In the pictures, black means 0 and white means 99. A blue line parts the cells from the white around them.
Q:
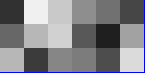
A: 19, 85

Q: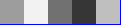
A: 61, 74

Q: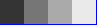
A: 20, 91

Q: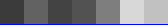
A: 23, 75

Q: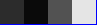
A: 17, 89

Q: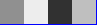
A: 56, 74

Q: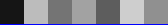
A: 8, 56

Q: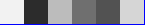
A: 94, 83

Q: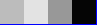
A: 73, 2
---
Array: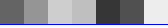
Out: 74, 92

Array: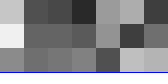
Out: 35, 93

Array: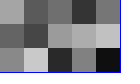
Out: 60, 78

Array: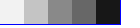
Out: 53, 94

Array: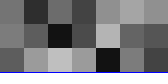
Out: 29, 74

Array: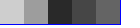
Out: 16, 80

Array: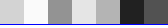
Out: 89, 97

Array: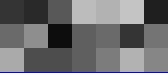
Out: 37, 76

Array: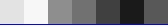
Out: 44, 96

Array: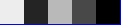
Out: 72, 92
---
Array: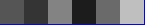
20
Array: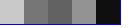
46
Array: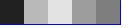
72
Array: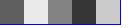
91
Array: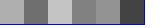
43
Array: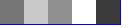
78
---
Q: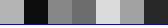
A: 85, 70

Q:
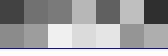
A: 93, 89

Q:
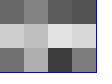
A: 88, 84

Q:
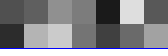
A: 86, 79

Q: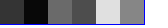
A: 87, 52

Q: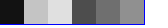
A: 87, 76

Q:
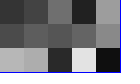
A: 88, 71

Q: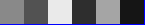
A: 91, 64

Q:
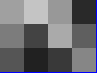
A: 76, 66
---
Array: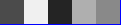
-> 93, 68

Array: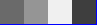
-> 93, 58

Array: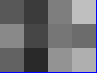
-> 74, 68

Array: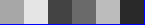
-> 89, 73

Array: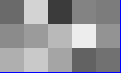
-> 92, 82

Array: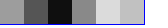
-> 85, 75

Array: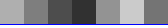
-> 79, 68
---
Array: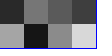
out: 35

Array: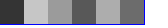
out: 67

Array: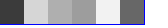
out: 94

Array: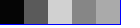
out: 52

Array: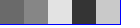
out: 20

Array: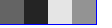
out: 89

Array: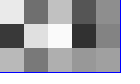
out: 33
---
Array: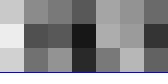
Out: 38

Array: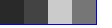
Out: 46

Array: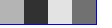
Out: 44

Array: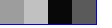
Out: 35

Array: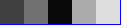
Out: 86

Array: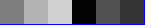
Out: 20
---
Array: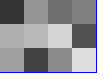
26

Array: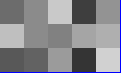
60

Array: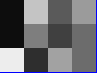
18

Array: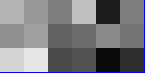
32

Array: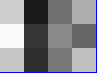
18

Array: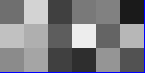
18

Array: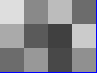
59

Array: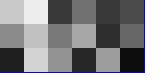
15

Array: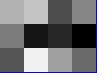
93

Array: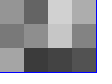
23
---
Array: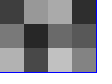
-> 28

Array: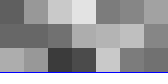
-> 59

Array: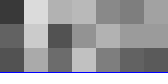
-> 66

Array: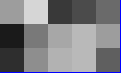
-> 55

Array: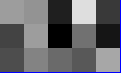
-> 51

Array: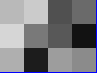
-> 11

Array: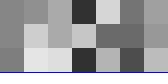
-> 89

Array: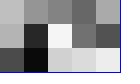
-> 4
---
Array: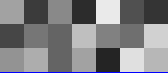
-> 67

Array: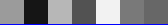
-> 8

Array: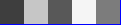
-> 77

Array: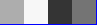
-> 96

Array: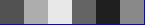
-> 67

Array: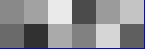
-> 19

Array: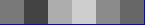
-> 26
